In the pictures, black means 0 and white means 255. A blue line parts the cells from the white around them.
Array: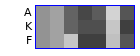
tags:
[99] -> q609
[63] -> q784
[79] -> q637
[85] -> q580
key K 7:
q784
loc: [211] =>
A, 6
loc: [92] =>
A, 5
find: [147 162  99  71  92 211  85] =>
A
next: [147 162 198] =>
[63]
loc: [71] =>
A, 4

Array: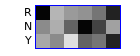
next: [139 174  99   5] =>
[67]
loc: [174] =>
N, 2
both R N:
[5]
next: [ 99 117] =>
[34]

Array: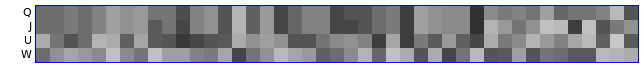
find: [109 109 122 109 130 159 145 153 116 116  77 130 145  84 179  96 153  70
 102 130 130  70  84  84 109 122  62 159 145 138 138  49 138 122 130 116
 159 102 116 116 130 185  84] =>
Q
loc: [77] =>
Q, 11

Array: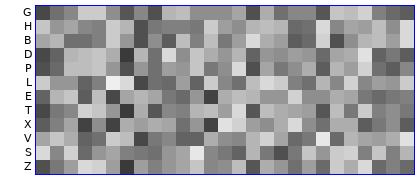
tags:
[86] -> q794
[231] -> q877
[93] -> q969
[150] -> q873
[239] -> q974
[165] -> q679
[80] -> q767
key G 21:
q794
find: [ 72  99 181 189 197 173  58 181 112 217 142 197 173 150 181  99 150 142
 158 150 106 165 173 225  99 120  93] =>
D

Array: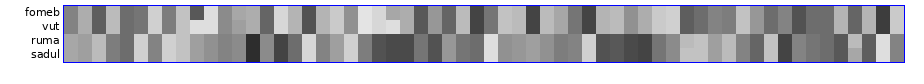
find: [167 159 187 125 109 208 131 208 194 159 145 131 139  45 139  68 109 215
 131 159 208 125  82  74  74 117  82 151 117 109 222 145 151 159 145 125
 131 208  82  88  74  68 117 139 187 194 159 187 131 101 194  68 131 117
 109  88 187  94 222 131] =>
ruma
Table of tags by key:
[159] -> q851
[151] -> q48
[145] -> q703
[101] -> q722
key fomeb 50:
q48
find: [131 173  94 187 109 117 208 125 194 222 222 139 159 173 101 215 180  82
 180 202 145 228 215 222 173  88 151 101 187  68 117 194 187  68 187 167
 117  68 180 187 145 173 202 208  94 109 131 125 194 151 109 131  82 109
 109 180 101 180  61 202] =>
vut
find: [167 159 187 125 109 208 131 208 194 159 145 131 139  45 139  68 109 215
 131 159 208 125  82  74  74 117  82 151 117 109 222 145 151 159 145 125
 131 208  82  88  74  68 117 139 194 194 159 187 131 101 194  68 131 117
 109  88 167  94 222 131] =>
sadul

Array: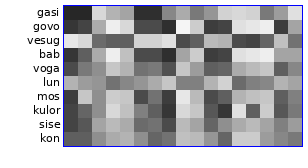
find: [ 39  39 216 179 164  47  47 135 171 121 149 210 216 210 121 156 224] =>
gasi
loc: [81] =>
voga, 8
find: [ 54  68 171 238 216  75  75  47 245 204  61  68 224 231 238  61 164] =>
govo
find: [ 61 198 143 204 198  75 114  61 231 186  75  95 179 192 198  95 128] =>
mos

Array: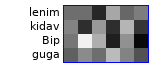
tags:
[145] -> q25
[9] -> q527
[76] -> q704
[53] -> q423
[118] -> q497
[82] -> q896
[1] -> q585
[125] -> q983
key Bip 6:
q527
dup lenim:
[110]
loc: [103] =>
lenim, 5
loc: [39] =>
lenim, 3
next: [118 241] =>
[174]
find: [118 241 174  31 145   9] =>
Bip
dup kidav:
[46]

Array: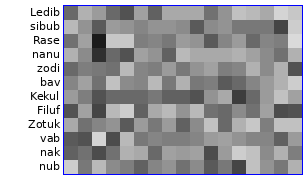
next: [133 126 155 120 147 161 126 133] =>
[177]
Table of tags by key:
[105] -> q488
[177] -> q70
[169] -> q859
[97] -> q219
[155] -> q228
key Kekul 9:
q219

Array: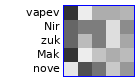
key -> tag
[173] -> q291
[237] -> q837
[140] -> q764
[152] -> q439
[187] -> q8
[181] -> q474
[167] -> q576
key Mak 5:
q8
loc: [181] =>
vapev, 5

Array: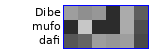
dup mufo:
[44]
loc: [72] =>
dafi, 6
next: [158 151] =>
[158]
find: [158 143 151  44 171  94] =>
Dibe
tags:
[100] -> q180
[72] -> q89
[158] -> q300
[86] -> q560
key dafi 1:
q560

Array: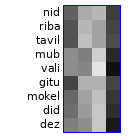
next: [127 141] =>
[199]
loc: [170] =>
nid, 2
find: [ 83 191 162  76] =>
tavil
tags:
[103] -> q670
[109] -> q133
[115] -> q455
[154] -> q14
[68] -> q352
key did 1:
q133
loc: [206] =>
mub, 3
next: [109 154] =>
[199]

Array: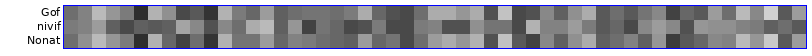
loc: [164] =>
nivif, 9
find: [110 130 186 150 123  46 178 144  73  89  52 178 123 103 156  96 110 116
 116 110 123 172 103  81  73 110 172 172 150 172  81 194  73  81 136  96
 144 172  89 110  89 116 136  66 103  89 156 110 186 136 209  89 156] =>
Gof

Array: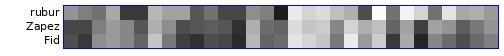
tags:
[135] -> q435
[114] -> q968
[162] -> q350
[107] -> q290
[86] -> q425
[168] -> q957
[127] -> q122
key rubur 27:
q968
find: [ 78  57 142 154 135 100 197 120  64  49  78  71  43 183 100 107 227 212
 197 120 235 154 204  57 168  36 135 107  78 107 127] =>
Fid

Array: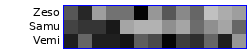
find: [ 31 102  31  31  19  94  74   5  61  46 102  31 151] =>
Vemi
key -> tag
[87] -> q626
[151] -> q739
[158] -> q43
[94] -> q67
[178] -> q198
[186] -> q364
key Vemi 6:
q67
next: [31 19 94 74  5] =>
[61]
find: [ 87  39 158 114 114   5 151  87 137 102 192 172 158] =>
Zeso
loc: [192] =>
Zeso, 11
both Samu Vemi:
[102]

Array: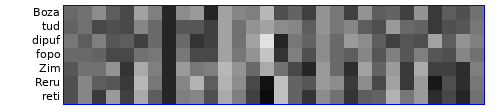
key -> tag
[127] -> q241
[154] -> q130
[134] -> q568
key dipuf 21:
q130
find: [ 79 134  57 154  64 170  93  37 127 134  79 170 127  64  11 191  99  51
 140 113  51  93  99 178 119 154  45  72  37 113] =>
reti
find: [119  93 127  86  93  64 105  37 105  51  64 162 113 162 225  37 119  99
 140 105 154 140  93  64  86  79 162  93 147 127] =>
dipuf
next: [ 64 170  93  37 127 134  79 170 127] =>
[64]
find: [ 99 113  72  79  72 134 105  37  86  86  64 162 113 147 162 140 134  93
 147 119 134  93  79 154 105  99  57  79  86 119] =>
tud

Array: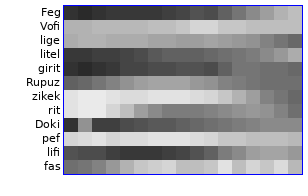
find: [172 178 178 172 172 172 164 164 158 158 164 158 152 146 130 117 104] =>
lige
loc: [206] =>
fas, 7
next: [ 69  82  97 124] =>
[138]
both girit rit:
[111]
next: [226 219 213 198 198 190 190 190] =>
[184]
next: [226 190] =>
[213]

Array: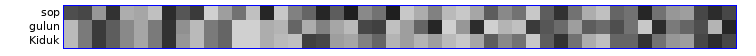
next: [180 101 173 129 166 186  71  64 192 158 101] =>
[38]
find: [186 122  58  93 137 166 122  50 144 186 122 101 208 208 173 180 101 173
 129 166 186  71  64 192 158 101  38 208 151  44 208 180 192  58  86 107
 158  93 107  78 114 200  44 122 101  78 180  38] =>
gulun
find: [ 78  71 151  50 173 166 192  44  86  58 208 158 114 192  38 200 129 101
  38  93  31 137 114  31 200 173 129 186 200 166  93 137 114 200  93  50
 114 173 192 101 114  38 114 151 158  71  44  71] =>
sop
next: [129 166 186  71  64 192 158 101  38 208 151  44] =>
[208]
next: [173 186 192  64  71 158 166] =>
[129]
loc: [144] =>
gulun, 9

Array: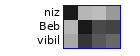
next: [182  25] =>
[74]
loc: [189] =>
niz, 3
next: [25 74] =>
[67]
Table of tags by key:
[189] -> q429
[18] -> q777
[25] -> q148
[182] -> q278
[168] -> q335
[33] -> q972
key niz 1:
q148

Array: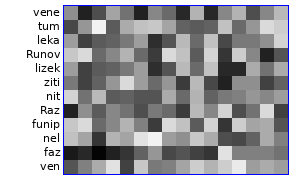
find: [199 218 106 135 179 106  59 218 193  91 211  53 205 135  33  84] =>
Runov
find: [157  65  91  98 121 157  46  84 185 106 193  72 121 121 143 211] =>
leka

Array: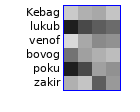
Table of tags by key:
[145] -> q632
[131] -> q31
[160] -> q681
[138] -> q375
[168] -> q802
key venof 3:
q375
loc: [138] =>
venof, 3
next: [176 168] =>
[196]
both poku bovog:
[160]
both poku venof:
[145]
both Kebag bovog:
[176]
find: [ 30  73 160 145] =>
poku

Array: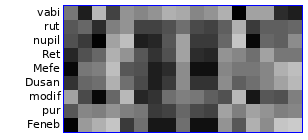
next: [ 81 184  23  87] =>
[81]
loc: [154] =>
Feneb, 2
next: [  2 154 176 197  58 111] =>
[23]
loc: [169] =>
vabi, 9

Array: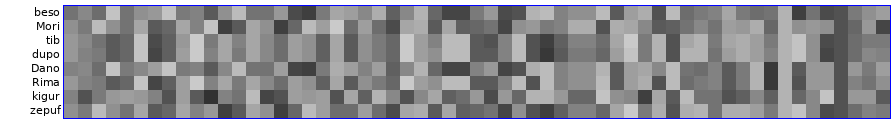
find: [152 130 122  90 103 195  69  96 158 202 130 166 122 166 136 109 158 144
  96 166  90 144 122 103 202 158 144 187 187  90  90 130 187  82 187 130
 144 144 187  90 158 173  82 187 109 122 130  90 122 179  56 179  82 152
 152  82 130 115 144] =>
Rima
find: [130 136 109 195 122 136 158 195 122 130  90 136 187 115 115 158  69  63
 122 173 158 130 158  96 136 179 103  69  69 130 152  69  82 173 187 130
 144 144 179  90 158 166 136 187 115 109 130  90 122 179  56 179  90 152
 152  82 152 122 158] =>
Dano
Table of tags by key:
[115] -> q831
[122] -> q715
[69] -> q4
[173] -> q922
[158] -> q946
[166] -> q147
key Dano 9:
q715
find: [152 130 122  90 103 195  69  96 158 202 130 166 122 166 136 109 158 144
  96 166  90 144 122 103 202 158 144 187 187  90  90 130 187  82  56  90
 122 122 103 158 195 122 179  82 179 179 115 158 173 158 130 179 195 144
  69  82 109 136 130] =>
dupo
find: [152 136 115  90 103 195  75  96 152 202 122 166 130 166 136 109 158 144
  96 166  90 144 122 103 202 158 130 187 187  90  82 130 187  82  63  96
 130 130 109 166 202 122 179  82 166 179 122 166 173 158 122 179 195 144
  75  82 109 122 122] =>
tib

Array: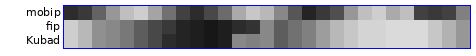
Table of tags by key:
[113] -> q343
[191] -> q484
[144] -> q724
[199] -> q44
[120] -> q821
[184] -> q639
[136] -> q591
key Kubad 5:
q821
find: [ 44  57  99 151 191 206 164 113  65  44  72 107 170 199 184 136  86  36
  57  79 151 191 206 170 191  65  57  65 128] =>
mobip
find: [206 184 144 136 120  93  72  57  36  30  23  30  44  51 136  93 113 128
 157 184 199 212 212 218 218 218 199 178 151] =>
fip
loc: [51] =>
fip, 14

